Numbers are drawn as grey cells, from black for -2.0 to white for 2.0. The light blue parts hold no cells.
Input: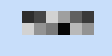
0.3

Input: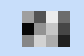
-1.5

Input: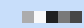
-0.9

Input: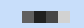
1.3

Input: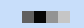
1.1

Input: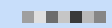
0.1
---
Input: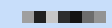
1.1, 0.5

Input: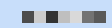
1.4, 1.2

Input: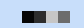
1.1, -0.3

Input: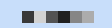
1.3, 0.7

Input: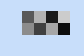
1.2, 0.8

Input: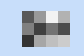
1.8, 1.2
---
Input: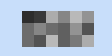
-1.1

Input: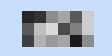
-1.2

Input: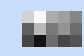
1.9

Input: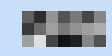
-1.3

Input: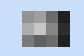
0.5

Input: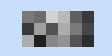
-0.3

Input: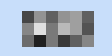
0.3
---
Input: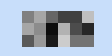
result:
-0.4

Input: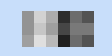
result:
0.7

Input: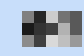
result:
1.2

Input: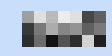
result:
0.9

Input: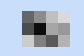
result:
1.0

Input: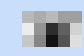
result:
0.9
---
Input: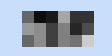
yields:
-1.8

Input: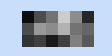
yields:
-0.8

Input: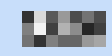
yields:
1.4

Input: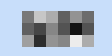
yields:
1.1

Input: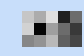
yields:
0.7

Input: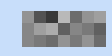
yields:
-0.7

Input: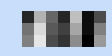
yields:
0.8

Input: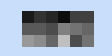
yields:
-1.2
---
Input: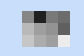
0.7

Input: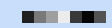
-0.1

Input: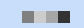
1.2

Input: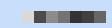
-0.8

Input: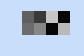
0.1

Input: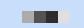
-0.7
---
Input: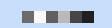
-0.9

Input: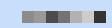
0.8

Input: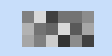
-0.2

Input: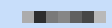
-0.5

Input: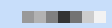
-0.2

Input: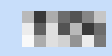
-0.7

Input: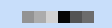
-0.7

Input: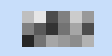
1.2

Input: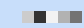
-0.2
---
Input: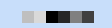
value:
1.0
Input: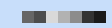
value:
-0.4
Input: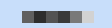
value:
-0.5
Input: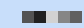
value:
-0.7
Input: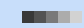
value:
-1.1
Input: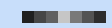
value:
-1.5
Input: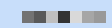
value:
-0.2
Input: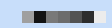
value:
0.5
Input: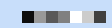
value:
-1.8
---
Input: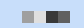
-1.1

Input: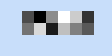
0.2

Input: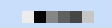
0.1

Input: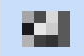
1.4

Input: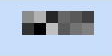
-1.4

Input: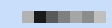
-0.6

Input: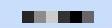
1.2

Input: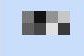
0.3

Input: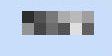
-0.1
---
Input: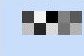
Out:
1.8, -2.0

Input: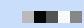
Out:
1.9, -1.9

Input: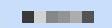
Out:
1.3, -1.1

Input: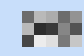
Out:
1.7, -1.3

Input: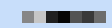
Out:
1.1, -1.9

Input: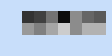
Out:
1.2, -1.8

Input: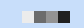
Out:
1.7, -1.5
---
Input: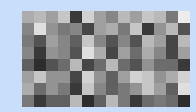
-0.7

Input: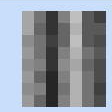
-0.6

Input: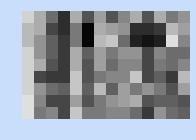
0.5

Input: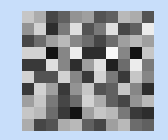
1.7

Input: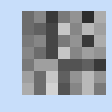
0.5
